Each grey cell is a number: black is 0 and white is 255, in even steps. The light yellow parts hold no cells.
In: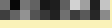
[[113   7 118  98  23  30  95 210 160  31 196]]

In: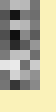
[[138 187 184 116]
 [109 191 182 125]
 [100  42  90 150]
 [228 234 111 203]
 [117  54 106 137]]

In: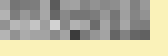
[[163 117 123 125 166  91 158 162 133 146 137 142 162 129 153]
 [146 183 175 196 158 210 135 178 167 108 165 122 166 128 125]]

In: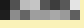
[[ 24  81 188 197  85  61  88 228]]

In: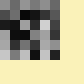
[[143 106 148 121 142 104]
 [ 26  19 159  43 208  65]
 [167  48 115  54 169 144]]

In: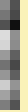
[[140  82]
 [ 81  16]
 [213 140]
 [114  72]
 [205 148]
 [125  83]]

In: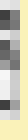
[[231 224]
 [ 93 119]
 [ 87 176]
 [157 116]
 [240 206]
 [ 63 159]]
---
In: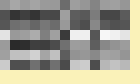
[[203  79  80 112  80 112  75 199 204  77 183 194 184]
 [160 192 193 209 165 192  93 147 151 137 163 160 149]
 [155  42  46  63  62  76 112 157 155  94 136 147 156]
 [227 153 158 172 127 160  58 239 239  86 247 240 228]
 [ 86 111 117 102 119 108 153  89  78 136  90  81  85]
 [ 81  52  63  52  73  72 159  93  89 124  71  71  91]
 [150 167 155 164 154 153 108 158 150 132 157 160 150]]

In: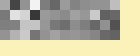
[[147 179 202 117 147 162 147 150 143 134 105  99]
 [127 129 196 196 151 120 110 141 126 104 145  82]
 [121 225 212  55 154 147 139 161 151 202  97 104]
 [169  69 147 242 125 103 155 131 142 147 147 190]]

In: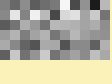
[[ 96 199 113 148 202 115 144 162 139 190 168]
 [170 136 100  84 170 168  83 137 138  96 177]
 [155 179 126 163 179 118 149 183 159 148 145]
 [ 91 116 174 152 116 184 181 177 164 173 142]
 [136 229 131 240 186  72 216 224 164 202 116]
 [129 104 141  93 110 121 246  74 146  27 185]]

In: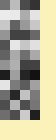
[[110  77 203  31]
 [ 77 182  78 118]
 [110  39 194 122]
 [228 123  92 161]
 [ 29 159  36  18]
 [147 176  65  66]
 [ 98 170 111 169]
 [ 82 230 198 224]
 [149  66  66 104]
 [200  98 153 199]
 [235 233 172 228]
 [114 188  75  51]]

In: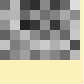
[[107 137 159 112 153 133 110 185]
 [194 125 147 186 202 176 195  75]
 [ 98 146 186 138 101 150 104 199]
 [144 202  34  54 145  55 134 193]
 [176 182 105 153 113 131 169 138]
 [109 186  67  46 136  62 104 220]]

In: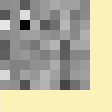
[[147 142  81 165 178 150  69 110 147]
 [215 130 161 151 181 160 117 154 160]
 [139 130 131 144 145 170 120 145 156]
 [ 96 145 151 139 127 144  94 134 136]
 [ 91 145 135 119 162 179  91 164 167]
 [140 144 159 161 146 141 159 137 176]
 [229 146   6 172  87 111 183 135 158]
 [ 86 140 221 136 154 127 172 120 138]
 [142 144  89 139 155 169 159 161 135]]
